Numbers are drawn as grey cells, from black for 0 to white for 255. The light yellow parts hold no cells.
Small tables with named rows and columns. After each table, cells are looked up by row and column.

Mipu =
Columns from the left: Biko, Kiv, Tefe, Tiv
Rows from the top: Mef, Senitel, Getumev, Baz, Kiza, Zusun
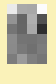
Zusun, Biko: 124
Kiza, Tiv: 124
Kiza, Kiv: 121
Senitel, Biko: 147
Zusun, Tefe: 127
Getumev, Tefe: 169
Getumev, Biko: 117
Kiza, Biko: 138
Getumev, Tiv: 46
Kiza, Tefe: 112

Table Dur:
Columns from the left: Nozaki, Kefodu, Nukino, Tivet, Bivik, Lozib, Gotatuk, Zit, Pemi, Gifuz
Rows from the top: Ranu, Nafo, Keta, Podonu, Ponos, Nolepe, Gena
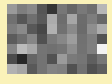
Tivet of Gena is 115
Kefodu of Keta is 138
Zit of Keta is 107
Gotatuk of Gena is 81
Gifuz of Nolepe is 118
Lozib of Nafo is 109
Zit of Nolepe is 117
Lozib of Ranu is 119
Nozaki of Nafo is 112
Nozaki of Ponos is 133

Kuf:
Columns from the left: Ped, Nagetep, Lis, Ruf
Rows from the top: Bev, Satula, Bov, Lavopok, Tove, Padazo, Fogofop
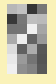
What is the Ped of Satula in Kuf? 56
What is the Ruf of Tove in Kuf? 87
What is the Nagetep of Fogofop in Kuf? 142
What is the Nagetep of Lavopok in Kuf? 238
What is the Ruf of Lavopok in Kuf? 152
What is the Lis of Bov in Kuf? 240

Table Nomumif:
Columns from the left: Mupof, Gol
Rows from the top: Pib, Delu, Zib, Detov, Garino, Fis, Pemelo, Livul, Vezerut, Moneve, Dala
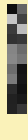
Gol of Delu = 66
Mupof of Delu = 197
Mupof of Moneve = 33
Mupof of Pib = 15
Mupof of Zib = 60
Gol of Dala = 55
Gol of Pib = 101
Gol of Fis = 118
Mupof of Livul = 123
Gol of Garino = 107
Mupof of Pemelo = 108
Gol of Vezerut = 17
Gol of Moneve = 25
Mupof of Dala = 34
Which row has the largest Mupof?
Delu

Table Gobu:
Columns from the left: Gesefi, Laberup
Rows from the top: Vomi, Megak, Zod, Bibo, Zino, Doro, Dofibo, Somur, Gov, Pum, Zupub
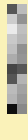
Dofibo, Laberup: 87
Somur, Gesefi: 86
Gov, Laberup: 162
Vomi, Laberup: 187
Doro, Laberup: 149
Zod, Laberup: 191
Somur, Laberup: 180
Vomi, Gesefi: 86
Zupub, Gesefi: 15
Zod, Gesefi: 234
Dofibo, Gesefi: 70
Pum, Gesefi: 180
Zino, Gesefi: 191
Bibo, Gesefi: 201

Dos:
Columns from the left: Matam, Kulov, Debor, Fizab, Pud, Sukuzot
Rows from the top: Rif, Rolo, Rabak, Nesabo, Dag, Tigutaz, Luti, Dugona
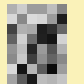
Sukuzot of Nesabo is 210
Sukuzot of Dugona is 195
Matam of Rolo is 215
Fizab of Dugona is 188
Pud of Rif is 189
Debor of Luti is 182
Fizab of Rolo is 213

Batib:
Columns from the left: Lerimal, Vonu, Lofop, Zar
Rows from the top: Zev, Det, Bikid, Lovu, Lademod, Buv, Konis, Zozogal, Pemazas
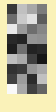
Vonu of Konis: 59
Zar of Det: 92
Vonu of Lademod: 112
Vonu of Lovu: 36
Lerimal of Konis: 50
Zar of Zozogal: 192
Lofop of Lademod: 35
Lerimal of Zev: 56
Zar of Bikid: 134
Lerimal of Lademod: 30
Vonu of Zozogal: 156
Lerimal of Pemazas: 249
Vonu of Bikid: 154

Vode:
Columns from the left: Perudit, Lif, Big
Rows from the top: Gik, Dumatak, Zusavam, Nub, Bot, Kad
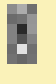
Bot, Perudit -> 108
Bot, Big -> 111
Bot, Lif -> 225
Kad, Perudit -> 114
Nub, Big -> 130
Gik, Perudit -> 140
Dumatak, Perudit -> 107
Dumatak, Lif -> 114
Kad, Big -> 114
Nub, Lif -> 83
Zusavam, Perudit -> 130
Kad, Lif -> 102
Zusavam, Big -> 151
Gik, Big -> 111
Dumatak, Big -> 149
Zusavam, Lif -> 42
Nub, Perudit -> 130
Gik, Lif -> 172

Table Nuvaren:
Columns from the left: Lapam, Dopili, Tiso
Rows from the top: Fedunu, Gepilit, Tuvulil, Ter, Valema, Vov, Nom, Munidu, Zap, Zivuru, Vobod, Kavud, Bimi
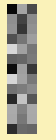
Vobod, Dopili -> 131
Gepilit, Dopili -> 67
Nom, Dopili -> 159
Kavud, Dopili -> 120
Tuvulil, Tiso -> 145
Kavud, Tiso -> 168
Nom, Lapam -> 13
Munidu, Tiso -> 120
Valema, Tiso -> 118
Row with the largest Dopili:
Zivuru

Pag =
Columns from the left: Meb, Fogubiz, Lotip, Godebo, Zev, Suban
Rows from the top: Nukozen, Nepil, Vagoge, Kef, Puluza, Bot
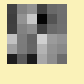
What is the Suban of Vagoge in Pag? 112
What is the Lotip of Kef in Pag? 100
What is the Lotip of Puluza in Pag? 102
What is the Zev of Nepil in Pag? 84
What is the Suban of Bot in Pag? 108
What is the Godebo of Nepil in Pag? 5
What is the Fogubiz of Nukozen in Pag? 130
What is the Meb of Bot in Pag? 30
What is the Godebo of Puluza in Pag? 179
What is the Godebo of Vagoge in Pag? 65
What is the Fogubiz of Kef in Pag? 124
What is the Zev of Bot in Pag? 141
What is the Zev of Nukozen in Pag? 105
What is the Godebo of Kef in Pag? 207
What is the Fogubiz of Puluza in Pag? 123
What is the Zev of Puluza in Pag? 146
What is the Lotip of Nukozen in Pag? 145
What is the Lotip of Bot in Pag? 27
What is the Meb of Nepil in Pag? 62
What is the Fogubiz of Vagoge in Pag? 130
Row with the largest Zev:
Kef

